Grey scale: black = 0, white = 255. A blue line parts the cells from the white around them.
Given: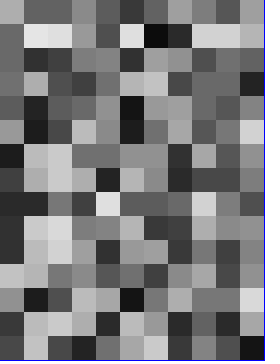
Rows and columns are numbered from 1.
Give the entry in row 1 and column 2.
98
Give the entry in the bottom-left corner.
72
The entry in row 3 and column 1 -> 105
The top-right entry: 159
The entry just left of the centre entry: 35
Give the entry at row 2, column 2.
229
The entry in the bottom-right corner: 20
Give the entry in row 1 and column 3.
98
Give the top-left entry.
174
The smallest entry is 12
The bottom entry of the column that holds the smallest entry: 202
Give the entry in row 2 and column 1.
105
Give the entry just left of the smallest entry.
223
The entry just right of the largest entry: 223
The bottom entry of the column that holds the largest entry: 194
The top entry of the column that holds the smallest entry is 98
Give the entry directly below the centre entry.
92
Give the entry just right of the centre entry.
138

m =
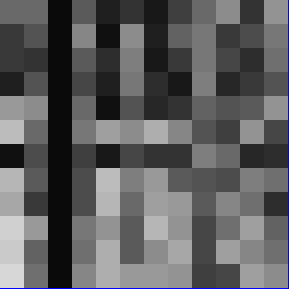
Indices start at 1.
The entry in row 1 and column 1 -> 105
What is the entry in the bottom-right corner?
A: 140
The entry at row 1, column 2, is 105
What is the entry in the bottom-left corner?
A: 215
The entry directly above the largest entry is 202
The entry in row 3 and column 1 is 57
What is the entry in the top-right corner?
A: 147
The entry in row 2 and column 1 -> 57
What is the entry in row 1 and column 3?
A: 10
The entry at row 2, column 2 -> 83

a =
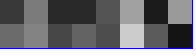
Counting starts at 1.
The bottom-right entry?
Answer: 20
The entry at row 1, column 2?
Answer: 123
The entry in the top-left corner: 57
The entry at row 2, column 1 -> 107
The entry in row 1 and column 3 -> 41

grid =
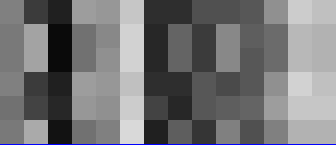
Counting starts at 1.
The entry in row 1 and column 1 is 128
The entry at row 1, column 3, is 32
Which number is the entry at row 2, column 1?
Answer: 121
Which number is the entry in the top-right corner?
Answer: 192
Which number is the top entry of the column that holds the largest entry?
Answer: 198
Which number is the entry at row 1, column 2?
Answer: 59
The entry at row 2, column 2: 163
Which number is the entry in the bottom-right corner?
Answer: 178
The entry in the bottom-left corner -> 121
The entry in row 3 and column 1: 121

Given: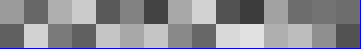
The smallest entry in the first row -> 60
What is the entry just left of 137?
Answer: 197
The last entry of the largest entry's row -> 82
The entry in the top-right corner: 109
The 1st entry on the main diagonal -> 155
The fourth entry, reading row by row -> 203
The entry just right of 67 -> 168
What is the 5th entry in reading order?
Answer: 89
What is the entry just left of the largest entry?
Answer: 217

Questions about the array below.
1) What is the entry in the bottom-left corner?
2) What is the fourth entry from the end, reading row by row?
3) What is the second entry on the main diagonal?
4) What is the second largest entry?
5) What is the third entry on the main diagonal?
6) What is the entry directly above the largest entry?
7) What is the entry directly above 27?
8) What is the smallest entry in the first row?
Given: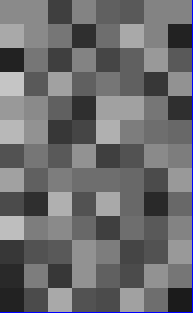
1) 34
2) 75
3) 138
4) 190
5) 63
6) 34
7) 118
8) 63

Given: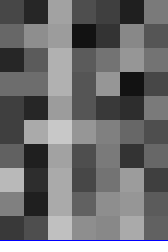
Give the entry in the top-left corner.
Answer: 71
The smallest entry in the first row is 31
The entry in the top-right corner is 122
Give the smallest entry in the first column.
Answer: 38
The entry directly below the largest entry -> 162
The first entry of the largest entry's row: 63
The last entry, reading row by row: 97
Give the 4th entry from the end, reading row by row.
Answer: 142
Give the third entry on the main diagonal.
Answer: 177
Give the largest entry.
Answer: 200
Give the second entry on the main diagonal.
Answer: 142
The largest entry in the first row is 162
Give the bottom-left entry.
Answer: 57
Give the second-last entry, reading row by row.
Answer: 170
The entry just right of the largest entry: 150
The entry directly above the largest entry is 156
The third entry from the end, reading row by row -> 136

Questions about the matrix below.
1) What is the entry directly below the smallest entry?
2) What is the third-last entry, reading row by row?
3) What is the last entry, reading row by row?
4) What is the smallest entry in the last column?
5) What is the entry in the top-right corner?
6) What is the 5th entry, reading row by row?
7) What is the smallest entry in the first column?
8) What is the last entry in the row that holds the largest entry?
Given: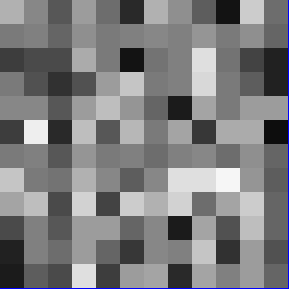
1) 101
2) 128
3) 101
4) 13
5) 109
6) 109
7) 27
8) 93

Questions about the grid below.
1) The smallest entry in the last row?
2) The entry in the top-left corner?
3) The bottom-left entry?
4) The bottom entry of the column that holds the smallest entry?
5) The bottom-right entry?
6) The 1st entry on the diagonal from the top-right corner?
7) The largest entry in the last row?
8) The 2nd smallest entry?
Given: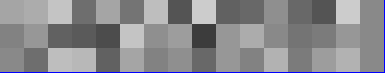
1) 97
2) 165
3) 137
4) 104
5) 137
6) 137
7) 190
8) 76

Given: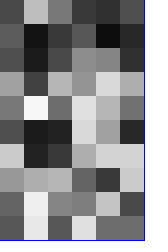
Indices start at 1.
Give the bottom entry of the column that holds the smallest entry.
108
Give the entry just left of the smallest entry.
87
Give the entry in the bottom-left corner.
87
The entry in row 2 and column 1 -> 93
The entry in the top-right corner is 80
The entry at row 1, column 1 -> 73
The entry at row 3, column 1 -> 80
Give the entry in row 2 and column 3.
57
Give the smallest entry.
12
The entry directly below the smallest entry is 133
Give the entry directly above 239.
174
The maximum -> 247
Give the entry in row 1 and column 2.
190
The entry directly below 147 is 224
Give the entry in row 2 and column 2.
19
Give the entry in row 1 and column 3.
120
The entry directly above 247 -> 65
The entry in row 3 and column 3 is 73
